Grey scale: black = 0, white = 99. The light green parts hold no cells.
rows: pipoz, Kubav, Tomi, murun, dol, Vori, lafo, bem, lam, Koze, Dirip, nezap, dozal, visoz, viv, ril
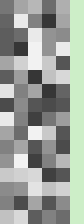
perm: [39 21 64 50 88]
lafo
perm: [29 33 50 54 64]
viv
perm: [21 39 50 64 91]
Kubav

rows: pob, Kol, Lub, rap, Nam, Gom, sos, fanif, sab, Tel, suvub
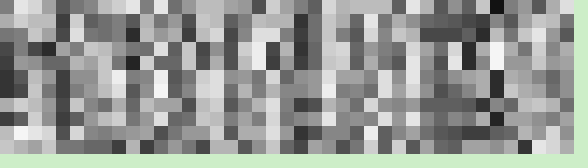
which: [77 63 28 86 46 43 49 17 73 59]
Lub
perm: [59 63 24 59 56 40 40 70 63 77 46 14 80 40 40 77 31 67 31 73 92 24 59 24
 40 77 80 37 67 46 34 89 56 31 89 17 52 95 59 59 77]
Nam
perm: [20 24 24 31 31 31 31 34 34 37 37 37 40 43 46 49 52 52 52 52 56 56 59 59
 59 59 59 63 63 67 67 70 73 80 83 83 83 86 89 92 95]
Tel
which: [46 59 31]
Kol

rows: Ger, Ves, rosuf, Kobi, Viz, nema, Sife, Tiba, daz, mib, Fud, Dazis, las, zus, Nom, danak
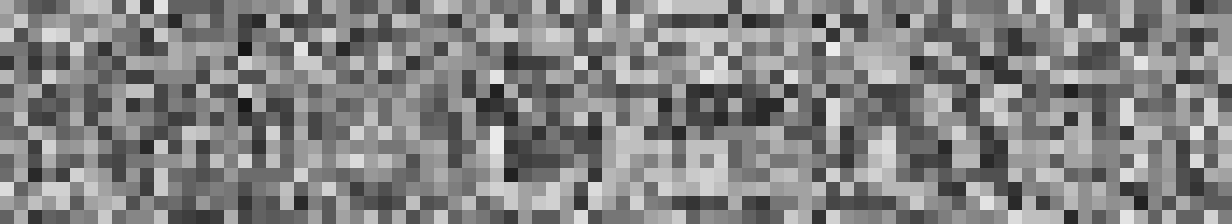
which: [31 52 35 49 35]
las
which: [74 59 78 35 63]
Nom
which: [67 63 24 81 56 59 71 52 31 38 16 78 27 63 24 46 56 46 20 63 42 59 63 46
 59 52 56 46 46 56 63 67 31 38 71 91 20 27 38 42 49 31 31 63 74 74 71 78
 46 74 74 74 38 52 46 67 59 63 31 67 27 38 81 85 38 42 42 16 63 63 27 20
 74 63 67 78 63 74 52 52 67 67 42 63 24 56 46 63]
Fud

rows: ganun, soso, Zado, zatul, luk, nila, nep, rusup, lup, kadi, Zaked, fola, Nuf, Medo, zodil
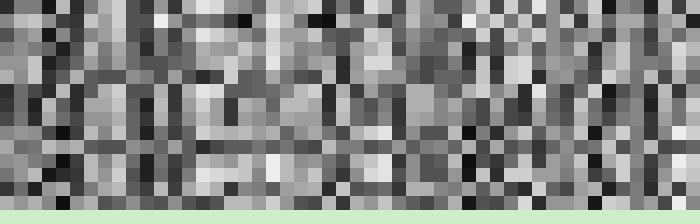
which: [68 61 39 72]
rusup
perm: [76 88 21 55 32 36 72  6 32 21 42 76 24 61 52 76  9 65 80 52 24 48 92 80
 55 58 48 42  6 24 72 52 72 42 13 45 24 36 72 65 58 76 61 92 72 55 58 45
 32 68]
fola
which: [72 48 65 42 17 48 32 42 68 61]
zatul
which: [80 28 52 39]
zatul
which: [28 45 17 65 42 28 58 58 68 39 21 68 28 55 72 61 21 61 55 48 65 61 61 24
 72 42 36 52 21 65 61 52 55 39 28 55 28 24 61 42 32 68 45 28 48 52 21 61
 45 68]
lup

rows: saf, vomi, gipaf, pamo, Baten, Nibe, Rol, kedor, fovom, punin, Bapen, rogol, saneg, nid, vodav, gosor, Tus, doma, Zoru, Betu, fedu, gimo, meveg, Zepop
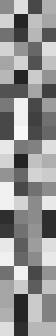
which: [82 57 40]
pamo
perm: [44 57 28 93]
Betu
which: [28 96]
punin

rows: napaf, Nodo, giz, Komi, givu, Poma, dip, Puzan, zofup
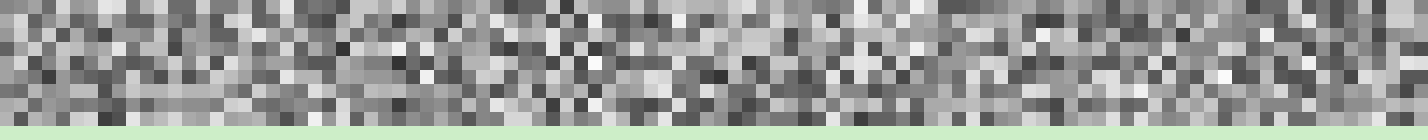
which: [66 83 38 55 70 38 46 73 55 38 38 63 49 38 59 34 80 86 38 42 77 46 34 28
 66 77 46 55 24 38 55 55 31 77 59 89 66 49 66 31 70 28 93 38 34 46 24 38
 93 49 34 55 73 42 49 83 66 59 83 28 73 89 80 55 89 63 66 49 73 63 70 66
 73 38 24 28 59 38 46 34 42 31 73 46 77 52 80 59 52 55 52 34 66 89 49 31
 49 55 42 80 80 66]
Nodo
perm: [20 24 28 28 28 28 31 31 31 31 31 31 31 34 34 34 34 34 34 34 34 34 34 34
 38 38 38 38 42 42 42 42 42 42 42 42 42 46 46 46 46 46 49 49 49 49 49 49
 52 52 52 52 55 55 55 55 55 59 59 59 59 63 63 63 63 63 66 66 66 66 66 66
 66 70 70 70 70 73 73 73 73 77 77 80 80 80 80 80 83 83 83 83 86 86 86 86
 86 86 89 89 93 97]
givu
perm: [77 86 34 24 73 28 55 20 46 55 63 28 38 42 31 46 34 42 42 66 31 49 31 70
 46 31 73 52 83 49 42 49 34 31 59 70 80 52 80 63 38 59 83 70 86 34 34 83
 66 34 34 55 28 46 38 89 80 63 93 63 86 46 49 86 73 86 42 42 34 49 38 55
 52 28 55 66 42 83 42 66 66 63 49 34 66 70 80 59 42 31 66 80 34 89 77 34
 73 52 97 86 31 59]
givu
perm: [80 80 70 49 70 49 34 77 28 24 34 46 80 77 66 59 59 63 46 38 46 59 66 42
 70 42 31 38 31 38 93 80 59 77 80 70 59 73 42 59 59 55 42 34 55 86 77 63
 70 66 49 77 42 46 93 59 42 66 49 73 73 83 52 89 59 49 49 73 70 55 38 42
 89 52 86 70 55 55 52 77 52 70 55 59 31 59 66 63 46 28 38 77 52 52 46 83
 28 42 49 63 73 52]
napaf
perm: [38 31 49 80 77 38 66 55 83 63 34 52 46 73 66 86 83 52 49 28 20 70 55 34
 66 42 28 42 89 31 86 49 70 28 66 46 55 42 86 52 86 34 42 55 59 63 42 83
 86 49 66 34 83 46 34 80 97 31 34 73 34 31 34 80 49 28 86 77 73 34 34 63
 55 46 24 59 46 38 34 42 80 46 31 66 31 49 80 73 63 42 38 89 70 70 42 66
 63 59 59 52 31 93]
Poma

